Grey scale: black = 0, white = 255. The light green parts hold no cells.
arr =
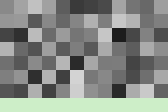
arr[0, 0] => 137
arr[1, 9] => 179
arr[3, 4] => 91
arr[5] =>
[127, 147, 47, 179, 64, 211, 120, 136, 108, 75, 111, 168]
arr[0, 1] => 163
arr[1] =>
[150, 153, 88, 136, 103, 133, 177, 126, 198, 179, 113, 127]
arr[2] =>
[68, 48, 187, 107, 155, 117, 129, 198, 28, 71, 130, 76]
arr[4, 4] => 182
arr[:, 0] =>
[137, 150, 68, 179, 112, 127, 85]
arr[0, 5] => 58
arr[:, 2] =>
[193, 88, 187, 83, 138, 47, 175]
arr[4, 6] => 167
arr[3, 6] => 89
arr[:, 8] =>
[164, 198, 28, 113, 124, 108, 41]
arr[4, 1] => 87
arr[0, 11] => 158

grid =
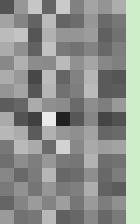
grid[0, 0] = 83
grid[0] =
[83, 151, 198, 100, 202, 129, 164, 148, 173]
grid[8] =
[170, 83, 64, 233, 33, 87, 134, 69, 81]
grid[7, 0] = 92
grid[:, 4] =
[202, 100, 149, 121, 186, 101, 113, 139, 33, 151, 210, 121, 103, 121, 158, 96]
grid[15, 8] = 122
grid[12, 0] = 135
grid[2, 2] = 85
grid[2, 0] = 187
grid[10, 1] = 185
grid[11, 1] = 141
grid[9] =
[183, 172, 91, 177, 151, 143, 162, 102, 106]
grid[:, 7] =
[148, 106, 96, 104, 135, 90, 90, 126, 69, 102, 158, 110, 104, 99, 125, 103]
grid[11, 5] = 118
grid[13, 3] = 150
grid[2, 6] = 156
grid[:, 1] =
[151, 132, 196, 144, 176, 153, 164, 102, 83, 172, 185, 141, 105, 145, 132, 114]
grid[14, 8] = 144
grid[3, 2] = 97
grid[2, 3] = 177
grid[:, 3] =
[100, 186, 177, 193, 138, 187, 181, 143, 233, 177, 107, 151, 182, 150, 131, 184]
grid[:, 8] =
[173, 119, 113, 125, 128, 85, 92, 153, 81, 106, 163, 114, 125, 92, 144, 122]

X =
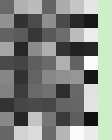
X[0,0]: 105
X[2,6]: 236
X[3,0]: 165
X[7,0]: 51
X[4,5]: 98
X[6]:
[129, 60, 105, 113, 46, 104, 225]
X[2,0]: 98
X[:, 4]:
[172, 74, 109, 51, 176, 144, 46, 100, 58, 181]
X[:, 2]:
[187, 75, 54, 140, 94, 99, 105, 74, 195, 219]
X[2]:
[98, 91, 54, 89, 109, 188, 236]
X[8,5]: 94
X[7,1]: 70
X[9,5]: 251
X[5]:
[134, 50, 99, 136, 144, 150, 22]
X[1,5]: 39
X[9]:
[102, 210, 219, 107, 181, 251, 235]
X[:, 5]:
[197, 39, 188, 34, 98, 150, 104, 102, 94, 251]

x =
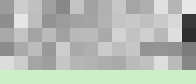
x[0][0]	156
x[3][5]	170
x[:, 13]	[232, 56, 46, 124, 134]
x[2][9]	194
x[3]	[140, 170, 188, 153, 204, 170, 175, 203, 189, 198, 147, 148, 145, 124]
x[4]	[220, 204, 165, 158, 198, 181, 179, 173, 170, 186, 192, 221, 187, 134]
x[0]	[156, 205, 192, 160, 136, 195, 162, 177, 199, 165, 174, 224, 181, 232]
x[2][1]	195
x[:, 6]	[162, 164, 186, 175, 179]
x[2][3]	186
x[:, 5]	[195, 162, 185, 170, 181]
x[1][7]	178
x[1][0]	142
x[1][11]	202
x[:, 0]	[156, 142, 169, 140, 220]

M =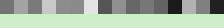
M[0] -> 116
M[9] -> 103
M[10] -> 119
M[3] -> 200
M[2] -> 122
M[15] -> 33

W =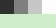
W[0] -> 47
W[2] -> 198
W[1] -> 127

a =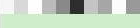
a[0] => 245
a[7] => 166
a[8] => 252
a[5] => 45

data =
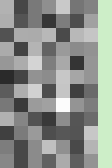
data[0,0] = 178
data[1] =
[174, 84, 121, 54, 125, 78, 161]
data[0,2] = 121
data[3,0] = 171
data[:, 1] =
[71, 84, 172, 67, 172, 68, 174, 58, 133, 123, 72, 72]
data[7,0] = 120
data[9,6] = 199
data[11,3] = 97
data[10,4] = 144
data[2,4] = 74
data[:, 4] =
[201, 125, 74, 154, 169, 199, 197, 252, 141, 87, 144, 171]
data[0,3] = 143
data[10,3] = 192
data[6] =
[92, 174, 209, 77, 197, 63, 106]
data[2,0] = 82
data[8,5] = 85
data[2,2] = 171
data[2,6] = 197
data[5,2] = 146

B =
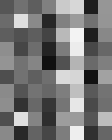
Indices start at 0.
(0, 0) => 86
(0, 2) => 94
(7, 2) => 104
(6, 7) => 115
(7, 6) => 74
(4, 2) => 133
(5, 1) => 114
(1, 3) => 38
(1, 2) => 138
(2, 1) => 81
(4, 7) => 127
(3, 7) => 103
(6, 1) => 84
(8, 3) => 46
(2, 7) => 136
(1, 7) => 149
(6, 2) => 115
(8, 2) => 132
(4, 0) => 148
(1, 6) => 113
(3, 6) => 72
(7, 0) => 142
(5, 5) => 214
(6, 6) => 89

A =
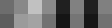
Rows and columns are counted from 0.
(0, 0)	109
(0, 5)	129
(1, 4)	21
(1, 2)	163

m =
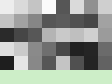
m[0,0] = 237
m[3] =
[223, 202, 138, 111, 72, 33, 37, 107]
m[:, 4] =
[86, 91, 201, 72, 196]
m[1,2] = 134
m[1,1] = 162
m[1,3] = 86
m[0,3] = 250
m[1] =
[195, 162, 134, 86, 91, 81, 71, 162]
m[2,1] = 70
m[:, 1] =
[218, 162, 70, 202, 229]
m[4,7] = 98
